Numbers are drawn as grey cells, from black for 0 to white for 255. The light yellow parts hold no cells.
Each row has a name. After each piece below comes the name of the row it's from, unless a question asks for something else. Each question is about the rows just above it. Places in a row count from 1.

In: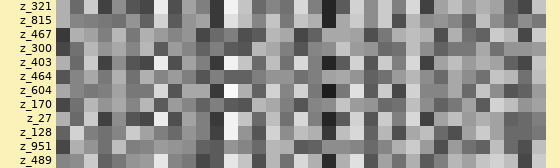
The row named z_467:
[ 57 176 162 127 183 120 176 155 133 148  71 106 127  79  91 183 168  71
  98 168 168 162  79 120 176 190 176  79 176 113  98 203 183  71 203]
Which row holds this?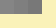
z_815

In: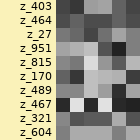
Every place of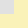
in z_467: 2 4
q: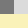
z_815
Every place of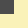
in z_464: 1 3 4 6
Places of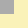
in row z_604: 2 3 4 6
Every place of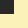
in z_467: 1 3 5

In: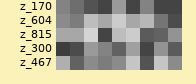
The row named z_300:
[ 61  76 154 131  98 160  68 147  91]
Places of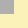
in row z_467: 1
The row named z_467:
[175  98 139 124 139 197  83 197 139]
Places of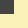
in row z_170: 4 6 8 9
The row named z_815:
[167 167 212  68 189 204  91  98 147]
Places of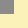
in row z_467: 3 5 9

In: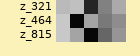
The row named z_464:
[200   7 164 121 141]
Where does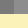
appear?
z_464
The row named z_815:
[200 164   7 102 149]
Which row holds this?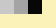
z_815
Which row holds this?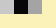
z_464
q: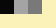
z_464

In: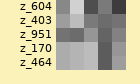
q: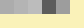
z_464
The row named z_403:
[157 188 122 108 115]
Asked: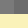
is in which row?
z_403
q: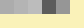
z_170

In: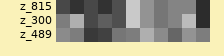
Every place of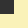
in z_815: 2 4
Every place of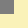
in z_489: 2 6 11
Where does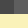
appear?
z_300

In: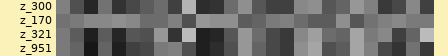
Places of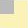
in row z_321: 10 27
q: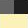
z_951
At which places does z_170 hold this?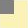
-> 9 17 24
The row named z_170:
[114 122 136 136 143 136 108 108 128  80 151 143 143  92 100 122 128 108
  92  92 143  86 114 128 136 122 122]
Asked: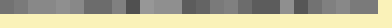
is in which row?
z_170
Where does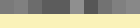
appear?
z_170

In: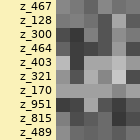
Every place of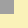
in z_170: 1 2 3 4 6
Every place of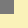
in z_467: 2 6
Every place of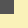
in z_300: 4
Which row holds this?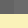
z_489
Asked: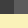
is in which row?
z_951
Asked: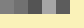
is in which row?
z_128
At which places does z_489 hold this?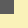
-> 5

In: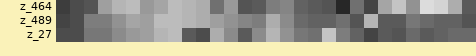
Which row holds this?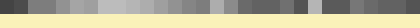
z_489
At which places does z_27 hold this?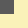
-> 10 14 24 27
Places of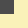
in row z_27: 1 2 11
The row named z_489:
[ 68  76 125 125 146 165 159 188 188 181 173 159 146 133 125 173 139 106
  98  98 112  84 181  90  90 119 106  98  98  84]
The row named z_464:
[ 61  76  84 159 181 188 153 165 188 181 173 112 153  84  90 125 133  98
  90  84  39 112  68 165 196 146 220 212 173  90]

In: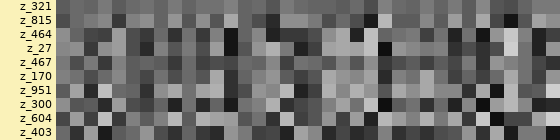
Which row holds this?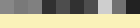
z_27
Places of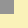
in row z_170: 16 21 36
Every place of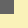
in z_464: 2 14 24
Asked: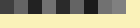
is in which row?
z_300

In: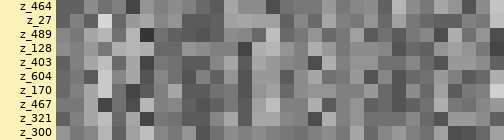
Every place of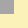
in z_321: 3 6 13 15 16
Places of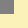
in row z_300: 14 16 19 26

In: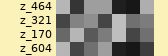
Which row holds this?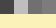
z_321
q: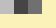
z_170
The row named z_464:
[182  53 158 158  31  23 174]
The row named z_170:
[104 182  89 124 190  69 112]
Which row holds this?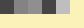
z_321

